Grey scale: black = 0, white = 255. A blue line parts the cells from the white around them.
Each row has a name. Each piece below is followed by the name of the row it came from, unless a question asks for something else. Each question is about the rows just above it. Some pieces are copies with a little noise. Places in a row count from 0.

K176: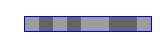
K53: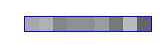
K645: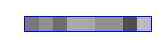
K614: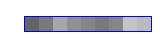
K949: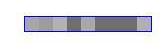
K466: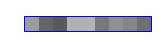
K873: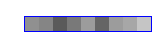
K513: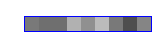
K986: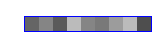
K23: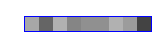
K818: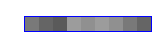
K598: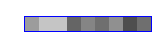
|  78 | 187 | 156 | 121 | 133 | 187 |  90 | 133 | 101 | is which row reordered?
K986
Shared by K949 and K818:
| 156 |
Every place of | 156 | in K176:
0 2 4 5 8

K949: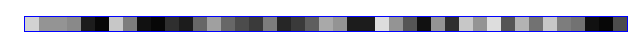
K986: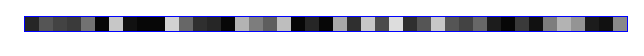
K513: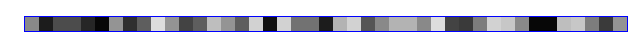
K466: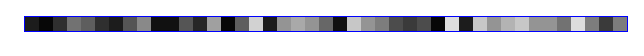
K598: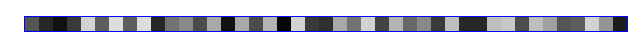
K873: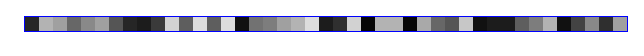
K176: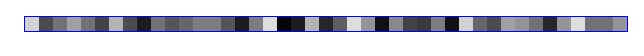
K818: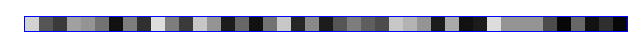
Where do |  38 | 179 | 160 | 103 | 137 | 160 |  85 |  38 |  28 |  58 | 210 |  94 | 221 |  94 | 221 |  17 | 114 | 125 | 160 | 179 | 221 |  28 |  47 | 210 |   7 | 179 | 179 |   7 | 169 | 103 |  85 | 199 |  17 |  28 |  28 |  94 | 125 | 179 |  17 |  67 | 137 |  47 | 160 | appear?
K873
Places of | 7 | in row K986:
5 8 9 14 19 21 34
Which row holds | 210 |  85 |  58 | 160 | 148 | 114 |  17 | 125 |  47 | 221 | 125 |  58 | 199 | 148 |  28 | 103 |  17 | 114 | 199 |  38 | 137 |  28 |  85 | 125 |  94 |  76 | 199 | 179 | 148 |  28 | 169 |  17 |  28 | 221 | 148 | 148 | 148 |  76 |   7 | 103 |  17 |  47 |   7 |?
K818
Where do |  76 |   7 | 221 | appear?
K466
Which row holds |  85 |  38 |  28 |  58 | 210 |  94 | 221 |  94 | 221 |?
K873
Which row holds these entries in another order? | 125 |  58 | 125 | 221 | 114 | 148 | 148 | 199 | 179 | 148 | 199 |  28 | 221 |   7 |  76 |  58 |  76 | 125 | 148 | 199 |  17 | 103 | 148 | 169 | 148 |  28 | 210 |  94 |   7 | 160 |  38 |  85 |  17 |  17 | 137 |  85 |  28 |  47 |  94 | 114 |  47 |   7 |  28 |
K466
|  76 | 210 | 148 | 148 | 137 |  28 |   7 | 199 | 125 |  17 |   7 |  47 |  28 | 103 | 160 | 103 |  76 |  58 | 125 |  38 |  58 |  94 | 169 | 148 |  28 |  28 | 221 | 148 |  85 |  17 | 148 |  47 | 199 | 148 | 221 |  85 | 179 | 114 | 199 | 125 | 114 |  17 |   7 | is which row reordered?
K949

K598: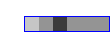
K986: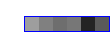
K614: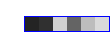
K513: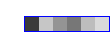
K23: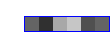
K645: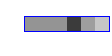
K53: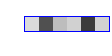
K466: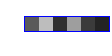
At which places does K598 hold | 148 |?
1 3 4 5
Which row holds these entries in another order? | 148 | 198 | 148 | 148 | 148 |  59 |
K598
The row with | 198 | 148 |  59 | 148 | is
K598
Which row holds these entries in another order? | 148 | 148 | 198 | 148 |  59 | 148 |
K598
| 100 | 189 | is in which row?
K614
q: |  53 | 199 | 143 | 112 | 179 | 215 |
K513

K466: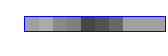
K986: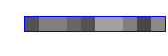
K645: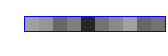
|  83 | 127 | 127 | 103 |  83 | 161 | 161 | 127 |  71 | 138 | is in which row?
K986
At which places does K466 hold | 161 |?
0 7 8 9
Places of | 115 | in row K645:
5 9
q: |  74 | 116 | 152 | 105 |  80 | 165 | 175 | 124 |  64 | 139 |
K986
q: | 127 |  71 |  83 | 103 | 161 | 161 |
K466

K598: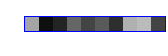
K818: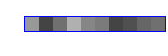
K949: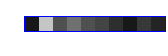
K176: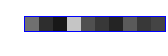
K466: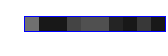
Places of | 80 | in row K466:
4 5
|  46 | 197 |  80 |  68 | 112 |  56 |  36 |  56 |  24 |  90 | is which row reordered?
K176
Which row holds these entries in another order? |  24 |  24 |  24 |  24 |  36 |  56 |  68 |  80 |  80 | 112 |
K466
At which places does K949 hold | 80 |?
2 4
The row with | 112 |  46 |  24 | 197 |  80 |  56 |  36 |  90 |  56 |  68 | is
K176
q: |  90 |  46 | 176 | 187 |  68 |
K598

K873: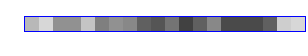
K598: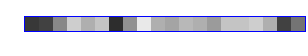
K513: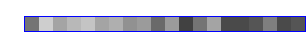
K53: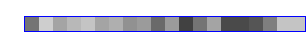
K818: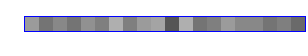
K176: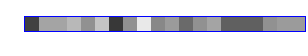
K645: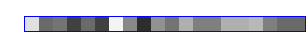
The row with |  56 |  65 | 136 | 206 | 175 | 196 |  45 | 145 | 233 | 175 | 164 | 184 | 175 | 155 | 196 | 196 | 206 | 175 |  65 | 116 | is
K598
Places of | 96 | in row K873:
8 12 17
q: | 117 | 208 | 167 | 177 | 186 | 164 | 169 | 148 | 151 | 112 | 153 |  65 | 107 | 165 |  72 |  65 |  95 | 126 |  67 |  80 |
K513
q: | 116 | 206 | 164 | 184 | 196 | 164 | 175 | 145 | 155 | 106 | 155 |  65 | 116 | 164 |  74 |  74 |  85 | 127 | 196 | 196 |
K53
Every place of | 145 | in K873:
2 3 6

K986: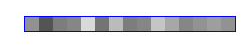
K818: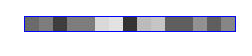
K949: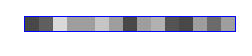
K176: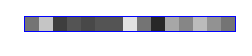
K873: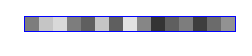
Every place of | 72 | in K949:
0 7 11
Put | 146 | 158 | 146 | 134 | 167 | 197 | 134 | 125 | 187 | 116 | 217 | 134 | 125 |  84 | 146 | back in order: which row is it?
K986
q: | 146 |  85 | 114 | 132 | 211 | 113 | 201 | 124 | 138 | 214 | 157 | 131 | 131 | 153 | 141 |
K986
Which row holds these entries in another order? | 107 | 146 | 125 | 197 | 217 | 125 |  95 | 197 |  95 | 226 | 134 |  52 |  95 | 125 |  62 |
K873

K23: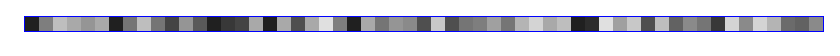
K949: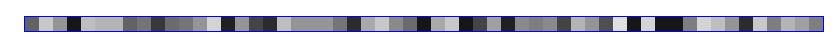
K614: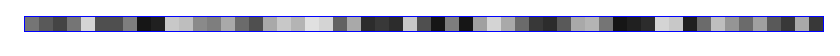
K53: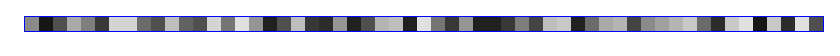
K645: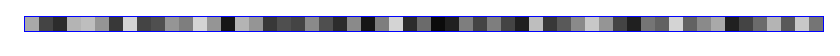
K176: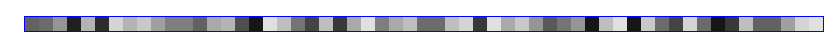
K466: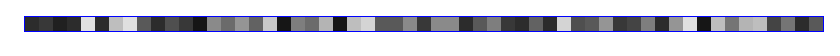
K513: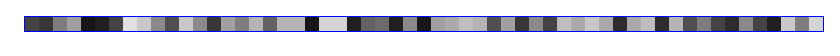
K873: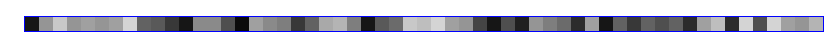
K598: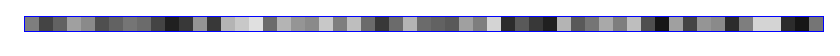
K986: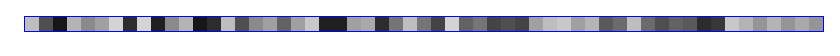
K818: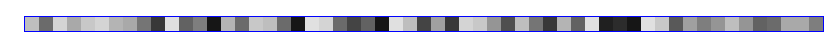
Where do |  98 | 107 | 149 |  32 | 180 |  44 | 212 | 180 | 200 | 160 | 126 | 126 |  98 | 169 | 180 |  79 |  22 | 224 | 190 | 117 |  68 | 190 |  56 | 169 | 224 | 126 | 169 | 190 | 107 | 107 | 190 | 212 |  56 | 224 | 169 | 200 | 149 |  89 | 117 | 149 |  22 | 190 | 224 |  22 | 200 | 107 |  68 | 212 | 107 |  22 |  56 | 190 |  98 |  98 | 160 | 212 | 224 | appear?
K176
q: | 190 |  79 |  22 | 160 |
K598
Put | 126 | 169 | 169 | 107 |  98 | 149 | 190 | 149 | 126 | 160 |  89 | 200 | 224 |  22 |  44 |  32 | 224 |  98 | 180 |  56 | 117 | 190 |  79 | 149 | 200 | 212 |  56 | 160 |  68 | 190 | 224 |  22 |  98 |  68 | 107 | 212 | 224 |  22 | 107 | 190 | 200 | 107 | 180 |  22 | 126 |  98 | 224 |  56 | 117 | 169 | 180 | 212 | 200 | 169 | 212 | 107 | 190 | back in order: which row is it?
K818
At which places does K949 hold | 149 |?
2 12 15 19 20 21 40 50

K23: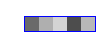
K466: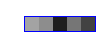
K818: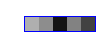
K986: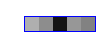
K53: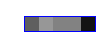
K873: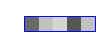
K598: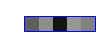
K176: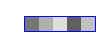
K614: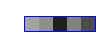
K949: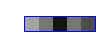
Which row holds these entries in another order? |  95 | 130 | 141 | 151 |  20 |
K598
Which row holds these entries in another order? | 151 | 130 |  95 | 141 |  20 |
K598

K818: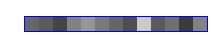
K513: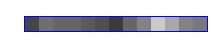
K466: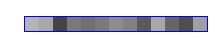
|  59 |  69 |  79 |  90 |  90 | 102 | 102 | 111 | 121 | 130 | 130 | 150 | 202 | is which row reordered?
K818
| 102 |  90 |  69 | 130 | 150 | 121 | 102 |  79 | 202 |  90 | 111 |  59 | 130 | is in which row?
K818
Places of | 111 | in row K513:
1

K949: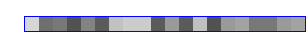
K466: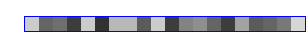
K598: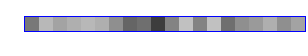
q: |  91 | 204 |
K466
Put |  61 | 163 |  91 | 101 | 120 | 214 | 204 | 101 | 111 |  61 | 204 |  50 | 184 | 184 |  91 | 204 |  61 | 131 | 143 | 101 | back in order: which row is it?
K466
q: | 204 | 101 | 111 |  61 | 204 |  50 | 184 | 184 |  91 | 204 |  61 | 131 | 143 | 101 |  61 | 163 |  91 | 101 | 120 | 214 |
K466
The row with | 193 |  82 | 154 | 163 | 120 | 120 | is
K949

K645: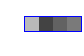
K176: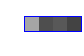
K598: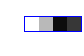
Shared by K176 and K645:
| 67 |
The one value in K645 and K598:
| 185 |
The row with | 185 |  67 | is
K645

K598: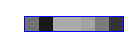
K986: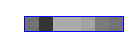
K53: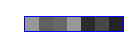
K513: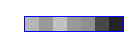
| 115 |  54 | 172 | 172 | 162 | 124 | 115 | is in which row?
K986
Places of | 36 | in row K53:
6
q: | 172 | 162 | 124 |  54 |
K598
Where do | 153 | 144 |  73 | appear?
K513

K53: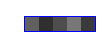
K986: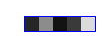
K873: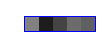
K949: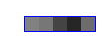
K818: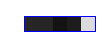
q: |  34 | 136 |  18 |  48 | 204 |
K986
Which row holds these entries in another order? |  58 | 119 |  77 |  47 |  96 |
K53
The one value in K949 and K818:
| 38 |

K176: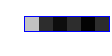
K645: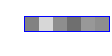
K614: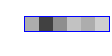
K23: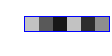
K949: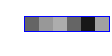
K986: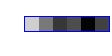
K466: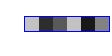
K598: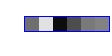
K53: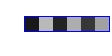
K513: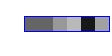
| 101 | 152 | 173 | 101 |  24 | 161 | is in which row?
K949
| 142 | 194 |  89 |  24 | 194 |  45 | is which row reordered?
K23
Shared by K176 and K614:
| 194 |
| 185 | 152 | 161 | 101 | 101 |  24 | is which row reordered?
K513
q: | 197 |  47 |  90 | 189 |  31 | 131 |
K466
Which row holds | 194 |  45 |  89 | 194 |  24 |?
K466
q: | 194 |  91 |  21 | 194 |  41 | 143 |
K23

